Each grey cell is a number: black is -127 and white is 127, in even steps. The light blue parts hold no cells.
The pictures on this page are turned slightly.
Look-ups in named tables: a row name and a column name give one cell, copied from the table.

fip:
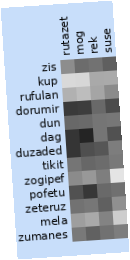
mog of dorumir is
-66
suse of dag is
-46
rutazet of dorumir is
-69
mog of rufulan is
61
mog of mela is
41
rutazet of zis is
13
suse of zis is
-32
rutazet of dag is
-74
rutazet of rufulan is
49
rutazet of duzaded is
-74
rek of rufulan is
37
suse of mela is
77
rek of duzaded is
-41
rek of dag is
-10
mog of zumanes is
-30
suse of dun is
-8
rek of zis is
-13
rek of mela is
3
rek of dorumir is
-22
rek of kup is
41
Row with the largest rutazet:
kup

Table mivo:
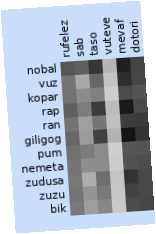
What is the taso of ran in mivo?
-9
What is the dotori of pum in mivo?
-43
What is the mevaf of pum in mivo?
-41
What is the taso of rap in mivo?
-67
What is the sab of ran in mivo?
31
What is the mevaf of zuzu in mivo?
-61
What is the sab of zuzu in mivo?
20
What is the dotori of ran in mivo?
-68

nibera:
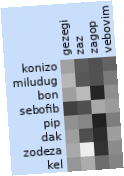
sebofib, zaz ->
-47
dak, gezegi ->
30
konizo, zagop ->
-46
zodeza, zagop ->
-76
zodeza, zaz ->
109
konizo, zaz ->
-35
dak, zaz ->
-48
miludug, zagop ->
-45
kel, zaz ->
43
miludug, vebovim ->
-5
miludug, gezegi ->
55

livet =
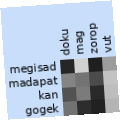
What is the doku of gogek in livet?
-13
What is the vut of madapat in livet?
67
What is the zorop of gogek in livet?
-94
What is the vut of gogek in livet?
52
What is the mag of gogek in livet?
-82
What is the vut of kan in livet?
61
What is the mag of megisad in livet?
81
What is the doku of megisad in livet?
-89
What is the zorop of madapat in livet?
-52
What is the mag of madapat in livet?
-12
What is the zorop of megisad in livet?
-96

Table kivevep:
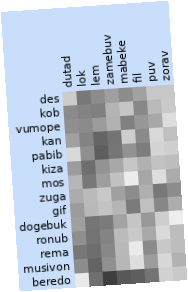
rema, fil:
10
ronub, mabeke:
73
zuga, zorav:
13
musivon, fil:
29
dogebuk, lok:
-10
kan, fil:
10
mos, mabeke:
108
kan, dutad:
32
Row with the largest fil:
gif

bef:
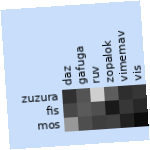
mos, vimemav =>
-94
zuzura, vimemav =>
-81
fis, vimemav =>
-72
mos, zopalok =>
-62
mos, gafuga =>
-49
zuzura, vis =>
-73
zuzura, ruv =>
79
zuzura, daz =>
-78
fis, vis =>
-87
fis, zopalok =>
-101
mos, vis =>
-115
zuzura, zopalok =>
-34
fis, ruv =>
-48
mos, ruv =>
-65

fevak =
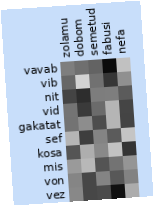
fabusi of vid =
53
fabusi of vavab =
-116
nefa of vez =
44
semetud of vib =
-14
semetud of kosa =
9
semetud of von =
4
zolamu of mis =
26
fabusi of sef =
-36
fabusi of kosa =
66
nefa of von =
2

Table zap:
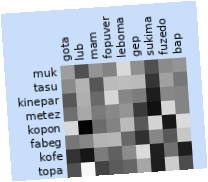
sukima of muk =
-47
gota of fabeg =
-8
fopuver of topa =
-36
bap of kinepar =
4
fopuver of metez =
8
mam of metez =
-5
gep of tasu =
58
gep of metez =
-69
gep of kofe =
91
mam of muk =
20
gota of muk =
30
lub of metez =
40
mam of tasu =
-41
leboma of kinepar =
7
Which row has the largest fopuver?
kinepar

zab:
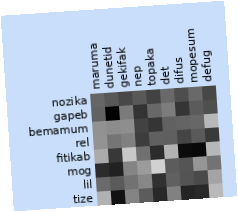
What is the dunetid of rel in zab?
-10
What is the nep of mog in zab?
27
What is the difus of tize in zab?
-91
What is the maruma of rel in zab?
19
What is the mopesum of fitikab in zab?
-118
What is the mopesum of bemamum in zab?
-24
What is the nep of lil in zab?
7
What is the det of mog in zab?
-35
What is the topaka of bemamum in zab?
-74
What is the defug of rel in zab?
-69
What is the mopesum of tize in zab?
-86
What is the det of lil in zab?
-31
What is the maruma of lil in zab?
-21
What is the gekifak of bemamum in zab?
14
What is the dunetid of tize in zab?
-109
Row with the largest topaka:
mog

